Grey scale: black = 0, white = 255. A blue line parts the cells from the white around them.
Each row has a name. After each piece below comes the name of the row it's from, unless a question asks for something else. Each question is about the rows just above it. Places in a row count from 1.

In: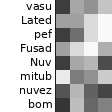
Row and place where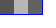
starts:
nuvez, 1
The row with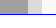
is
Lated
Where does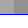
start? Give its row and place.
vasu, 2
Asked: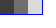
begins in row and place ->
pef, 1

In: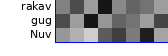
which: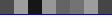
gug
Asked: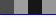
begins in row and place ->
gug, 1
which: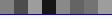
rakav
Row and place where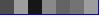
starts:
rakav, 2
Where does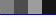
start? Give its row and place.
rakav, 1

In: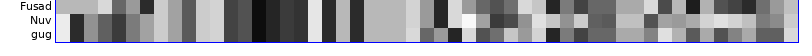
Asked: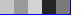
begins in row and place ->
gug, 33
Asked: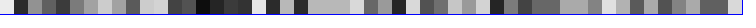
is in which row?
gug
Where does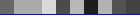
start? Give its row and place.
Fusad, 40
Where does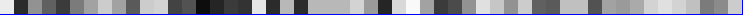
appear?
Nuv
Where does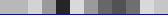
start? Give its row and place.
Fusad, 24
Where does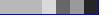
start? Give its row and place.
gug, 23
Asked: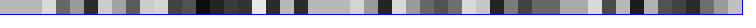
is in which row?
Fusad

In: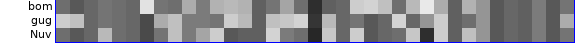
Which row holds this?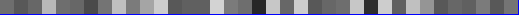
Nuv
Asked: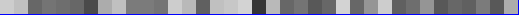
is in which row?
gug

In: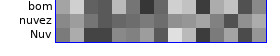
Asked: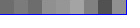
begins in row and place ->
nuvez, 6
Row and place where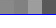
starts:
Nuv, 5

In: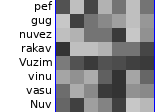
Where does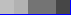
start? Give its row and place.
rakav, 3
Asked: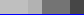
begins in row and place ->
rakav, 2
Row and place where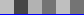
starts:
pef, 2

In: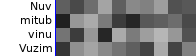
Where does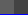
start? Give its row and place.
Vuzim, 6
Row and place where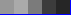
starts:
mitub, 2
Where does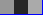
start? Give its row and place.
vinu, 3
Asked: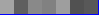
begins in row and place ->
Nuv, 4
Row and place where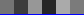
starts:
vinu, 1
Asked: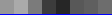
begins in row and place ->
mitub, 2
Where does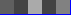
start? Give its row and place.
Vuzim, 6

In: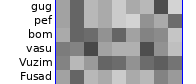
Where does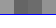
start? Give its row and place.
Vuzim, 3
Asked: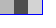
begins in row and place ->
gug, 7
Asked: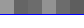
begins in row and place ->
Vuzim, 3
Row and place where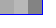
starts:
Fusad, 6
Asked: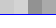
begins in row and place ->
pef, 5
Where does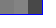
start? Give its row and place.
vasu, 1

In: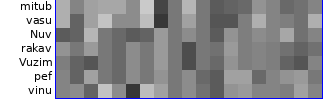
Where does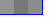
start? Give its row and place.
pef, 8
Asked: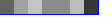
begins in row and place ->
vasu, 2

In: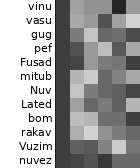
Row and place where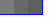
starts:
Nuv, 3
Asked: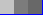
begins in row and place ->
Nuv, 2

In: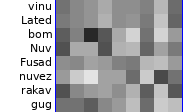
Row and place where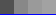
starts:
rakav, 1
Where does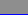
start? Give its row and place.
vinu, 5

